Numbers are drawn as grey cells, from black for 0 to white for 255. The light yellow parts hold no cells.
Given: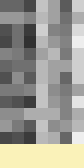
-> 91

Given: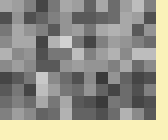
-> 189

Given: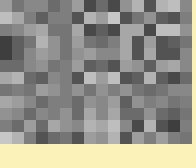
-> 190

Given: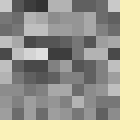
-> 108

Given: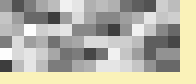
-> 206

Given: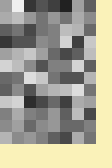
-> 160
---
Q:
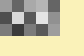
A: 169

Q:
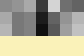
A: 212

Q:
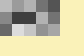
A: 178

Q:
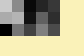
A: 9

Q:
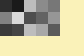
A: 189

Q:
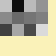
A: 14

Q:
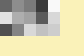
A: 122
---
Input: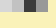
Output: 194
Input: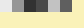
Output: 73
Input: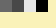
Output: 72
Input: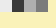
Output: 58
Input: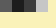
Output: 29
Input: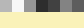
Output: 65
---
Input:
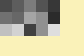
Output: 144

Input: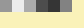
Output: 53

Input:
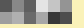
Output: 55

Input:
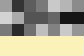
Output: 201

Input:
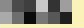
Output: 87

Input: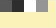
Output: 254

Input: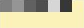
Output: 214
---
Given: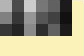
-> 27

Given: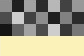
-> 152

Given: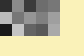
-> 119

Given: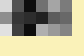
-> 123

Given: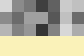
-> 192

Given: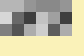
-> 149

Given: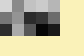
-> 182
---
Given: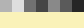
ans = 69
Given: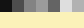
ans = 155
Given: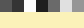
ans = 30
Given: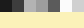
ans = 157
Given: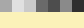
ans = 106
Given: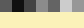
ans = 139
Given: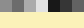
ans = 226
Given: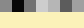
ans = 205
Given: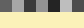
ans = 147
